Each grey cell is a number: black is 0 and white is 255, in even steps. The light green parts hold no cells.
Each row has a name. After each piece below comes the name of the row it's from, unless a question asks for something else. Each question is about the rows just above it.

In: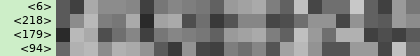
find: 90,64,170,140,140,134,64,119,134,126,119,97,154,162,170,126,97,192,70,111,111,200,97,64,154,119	<6>
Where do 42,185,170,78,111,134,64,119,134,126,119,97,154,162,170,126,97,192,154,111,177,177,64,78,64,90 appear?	<179>
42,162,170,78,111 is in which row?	<218>
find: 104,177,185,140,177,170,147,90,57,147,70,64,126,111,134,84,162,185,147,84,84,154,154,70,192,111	<94>

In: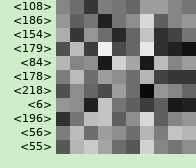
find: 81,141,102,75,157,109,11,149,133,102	<218>
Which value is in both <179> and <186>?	33
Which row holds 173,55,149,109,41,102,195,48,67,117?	<154>
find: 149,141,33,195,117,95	<6>

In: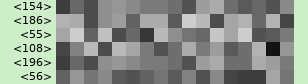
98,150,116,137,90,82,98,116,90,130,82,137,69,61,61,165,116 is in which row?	<56>
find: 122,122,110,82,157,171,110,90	<154>

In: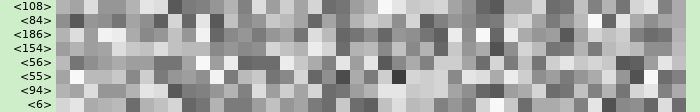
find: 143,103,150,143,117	<186>
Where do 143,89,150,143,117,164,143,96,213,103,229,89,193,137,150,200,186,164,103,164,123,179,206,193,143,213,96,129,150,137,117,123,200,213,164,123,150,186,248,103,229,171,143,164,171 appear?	<84>
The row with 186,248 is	<84>
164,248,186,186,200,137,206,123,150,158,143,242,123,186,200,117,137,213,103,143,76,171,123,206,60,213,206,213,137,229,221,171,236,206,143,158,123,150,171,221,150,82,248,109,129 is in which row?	<55>
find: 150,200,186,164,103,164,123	<84>
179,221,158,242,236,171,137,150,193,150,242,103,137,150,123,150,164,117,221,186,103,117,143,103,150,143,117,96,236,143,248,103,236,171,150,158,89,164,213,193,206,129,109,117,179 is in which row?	<186>
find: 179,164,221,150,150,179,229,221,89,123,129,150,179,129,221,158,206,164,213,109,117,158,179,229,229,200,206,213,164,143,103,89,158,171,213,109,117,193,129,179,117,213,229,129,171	<94>

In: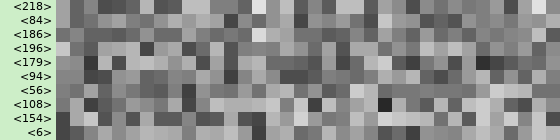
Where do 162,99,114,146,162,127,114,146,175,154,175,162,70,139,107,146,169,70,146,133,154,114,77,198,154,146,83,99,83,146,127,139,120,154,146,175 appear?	<84>
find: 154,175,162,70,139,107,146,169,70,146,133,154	<84>
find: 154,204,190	<56>
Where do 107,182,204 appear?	<179>

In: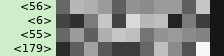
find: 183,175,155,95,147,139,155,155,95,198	<56>
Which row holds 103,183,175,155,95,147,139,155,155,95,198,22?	<56>
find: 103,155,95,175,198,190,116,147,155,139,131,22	<55>
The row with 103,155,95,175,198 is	<55>
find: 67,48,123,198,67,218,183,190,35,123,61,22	<6>

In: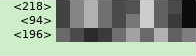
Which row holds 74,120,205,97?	<94>
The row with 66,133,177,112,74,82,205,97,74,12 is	<218>
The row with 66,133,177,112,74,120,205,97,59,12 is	<94>
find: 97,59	<94>

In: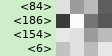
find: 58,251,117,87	<186>
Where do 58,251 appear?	<186>
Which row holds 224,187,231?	<6>
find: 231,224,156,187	<154>
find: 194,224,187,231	<6>

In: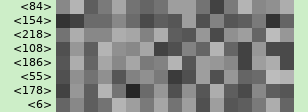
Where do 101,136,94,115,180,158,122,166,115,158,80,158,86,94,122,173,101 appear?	<6>
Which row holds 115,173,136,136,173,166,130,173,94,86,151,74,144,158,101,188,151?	<218>
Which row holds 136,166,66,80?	<108>
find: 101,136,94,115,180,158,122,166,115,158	<6>
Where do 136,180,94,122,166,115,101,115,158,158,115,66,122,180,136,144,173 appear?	<84>
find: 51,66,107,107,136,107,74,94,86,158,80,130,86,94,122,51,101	<154>

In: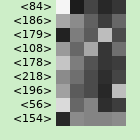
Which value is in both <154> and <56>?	132
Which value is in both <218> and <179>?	75
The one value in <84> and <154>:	40
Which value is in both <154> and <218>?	139

